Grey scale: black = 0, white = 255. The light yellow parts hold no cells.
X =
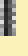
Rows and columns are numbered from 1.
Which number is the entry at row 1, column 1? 194
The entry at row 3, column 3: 74
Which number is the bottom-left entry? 167
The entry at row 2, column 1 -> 209
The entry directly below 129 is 194
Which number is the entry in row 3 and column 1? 154
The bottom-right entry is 141
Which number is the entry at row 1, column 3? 87
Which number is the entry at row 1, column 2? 34

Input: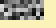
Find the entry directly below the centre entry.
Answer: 24
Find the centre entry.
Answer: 190
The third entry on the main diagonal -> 177
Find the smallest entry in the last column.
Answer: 10
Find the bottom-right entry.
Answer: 177
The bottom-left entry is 93
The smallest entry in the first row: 24
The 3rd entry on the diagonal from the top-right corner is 24
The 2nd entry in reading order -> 81
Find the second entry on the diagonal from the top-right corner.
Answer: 203
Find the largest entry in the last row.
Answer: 190

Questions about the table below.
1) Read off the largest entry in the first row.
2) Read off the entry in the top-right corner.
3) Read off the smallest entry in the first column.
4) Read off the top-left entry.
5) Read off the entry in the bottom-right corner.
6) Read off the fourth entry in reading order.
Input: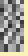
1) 223
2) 88
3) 46
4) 128
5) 195
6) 116

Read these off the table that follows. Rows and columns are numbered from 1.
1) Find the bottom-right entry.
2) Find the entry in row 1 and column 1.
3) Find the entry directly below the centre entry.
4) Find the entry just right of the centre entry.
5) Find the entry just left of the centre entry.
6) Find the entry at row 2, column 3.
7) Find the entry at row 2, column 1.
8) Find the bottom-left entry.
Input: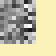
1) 223
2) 191
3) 91
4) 91
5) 107
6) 136
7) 162
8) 191

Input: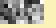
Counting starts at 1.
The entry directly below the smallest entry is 111
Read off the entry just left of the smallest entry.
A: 85
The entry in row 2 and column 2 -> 15
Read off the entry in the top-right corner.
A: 251
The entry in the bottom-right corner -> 222
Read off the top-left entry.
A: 98
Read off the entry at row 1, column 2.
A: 126
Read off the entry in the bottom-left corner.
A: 181

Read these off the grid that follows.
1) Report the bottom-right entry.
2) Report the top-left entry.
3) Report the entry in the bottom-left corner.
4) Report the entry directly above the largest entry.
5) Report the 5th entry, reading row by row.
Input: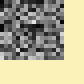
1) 110
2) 8
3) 212
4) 110
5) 171

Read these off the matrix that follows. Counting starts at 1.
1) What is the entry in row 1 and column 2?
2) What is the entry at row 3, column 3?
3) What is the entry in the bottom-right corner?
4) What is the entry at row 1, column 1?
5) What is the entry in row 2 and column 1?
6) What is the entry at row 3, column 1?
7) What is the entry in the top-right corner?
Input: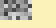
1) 59
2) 117
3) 102
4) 148
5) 148
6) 162
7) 221

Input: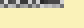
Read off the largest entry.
220
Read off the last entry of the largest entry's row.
207
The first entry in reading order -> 84
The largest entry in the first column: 179
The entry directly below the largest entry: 100
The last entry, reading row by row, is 115
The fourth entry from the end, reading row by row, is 192
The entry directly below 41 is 207
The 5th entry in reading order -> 207

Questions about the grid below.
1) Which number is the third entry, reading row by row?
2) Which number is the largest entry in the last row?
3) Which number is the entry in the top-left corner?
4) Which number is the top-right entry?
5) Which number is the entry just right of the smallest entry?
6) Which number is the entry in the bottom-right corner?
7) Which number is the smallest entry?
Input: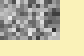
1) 136
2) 193
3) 136
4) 122
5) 151
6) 181
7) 47

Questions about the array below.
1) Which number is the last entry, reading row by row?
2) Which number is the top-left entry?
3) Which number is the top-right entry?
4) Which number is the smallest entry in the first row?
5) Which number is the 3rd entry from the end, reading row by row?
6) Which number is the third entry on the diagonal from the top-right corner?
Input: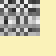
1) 170
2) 90
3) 74
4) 43
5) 183
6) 59

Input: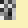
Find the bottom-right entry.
192
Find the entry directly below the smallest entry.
79
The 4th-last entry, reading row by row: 235
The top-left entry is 38
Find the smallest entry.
24
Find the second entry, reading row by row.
179

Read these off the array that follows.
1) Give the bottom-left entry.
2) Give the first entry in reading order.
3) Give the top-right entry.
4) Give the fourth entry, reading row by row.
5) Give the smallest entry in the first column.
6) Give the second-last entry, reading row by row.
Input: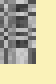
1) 176
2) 176
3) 78
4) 145
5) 78
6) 106
